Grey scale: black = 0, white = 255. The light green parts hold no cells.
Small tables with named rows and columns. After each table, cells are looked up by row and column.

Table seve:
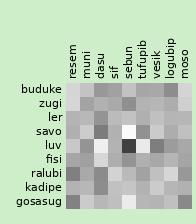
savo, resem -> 176
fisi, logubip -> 181
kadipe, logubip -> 182
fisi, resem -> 166
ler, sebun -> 194
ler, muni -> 184
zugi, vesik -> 182
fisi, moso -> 165
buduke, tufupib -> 166
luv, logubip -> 156
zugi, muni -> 163
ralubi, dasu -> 139
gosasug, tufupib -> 182
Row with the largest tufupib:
luv

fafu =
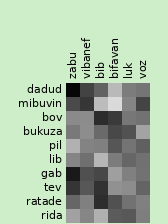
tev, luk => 141
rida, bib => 176
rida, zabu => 161
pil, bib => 128
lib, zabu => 133
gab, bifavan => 159
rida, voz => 126
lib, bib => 182
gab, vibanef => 80
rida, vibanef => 134
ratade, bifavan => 81

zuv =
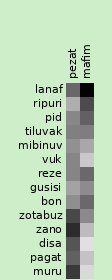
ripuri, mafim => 75
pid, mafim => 97
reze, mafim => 105
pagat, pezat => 97
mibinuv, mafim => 168
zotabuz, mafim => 138
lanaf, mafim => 3
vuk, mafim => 200
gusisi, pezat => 163
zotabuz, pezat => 72

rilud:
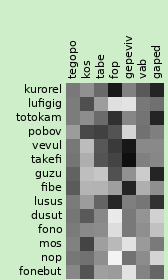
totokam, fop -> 48
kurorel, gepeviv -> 129
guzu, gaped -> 36
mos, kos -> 68
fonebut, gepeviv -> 226
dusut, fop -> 234
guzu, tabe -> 198
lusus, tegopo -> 123
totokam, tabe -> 107
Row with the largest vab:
guzu

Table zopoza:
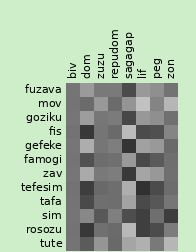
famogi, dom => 81
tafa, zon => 118
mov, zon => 182
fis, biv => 115
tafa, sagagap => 163
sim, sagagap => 78
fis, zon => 133
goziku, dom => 157
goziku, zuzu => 119
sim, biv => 117
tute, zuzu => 149
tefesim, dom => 62
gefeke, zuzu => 118
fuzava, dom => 154
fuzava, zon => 115

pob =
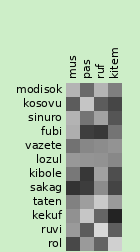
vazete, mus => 114
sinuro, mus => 179
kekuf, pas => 198
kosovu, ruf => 92
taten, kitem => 154
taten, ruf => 202
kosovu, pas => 197
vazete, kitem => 147
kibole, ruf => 161
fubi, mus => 174
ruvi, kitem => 94
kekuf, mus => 145
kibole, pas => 55
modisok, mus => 180
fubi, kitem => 116
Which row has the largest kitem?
rol

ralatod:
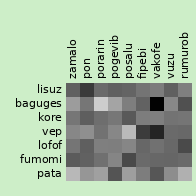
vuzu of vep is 106
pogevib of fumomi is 133
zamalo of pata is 184
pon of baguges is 118
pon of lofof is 95
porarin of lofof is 127
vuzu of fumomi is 102
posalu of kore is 89

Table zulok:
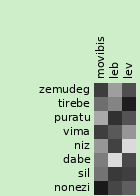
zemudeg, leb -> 158
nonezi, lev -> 94
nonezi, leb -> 70
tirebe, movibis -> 110
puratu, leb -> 49
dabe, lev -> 73
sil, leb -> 57
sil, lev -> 63
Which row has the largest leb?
dabe

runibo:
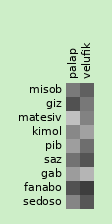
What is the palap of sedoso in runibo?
133
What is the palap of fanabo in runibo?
82
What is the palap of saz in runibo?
114
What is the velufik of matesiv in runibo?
130
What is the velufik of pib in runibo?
110
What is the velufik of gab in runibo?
181
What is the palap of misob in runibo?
122
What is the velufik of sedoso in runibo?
86
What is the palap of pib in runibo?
158
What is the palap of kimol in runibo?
136
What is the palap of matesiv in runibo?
192
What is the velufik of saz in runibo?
84
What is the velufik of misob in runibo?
96
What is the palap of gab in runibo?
156
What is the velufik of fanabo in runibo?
61
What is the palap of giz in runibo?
81
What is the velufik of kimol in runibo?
161
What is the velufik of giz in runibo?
120

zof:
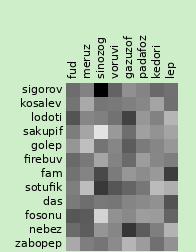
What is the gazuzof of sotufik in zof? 101
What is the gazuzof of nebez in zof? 54
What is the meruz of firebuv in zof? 121
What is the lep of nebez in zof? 179
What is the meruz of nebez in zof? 93
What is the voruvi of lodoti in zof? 114
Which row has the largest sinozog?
sakupif

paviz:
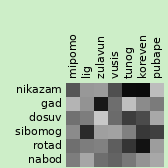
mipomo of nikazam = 86
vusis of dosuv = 107
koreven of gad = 139
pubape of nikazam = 189
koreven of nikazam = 10
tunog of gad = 191
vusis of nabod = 99
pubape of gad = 123
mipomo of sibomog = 139
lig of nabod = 166
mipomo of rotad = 111
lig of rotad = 125

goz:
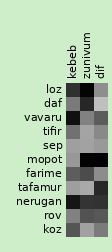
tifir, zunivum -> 164
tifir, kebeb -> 113
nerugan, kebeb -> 21
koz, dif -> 123
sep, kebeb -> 159
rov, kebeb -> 129
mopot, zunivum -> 3
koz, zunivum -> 161
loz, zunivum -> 4
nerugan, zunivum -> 52
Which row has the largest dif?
daf

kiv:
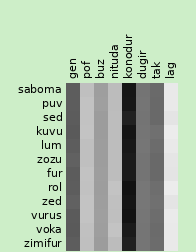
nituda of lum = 189
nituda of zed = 192
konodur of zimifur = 32
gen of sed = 92
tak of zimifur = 108
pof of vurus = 195
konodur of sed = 33
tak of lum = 108

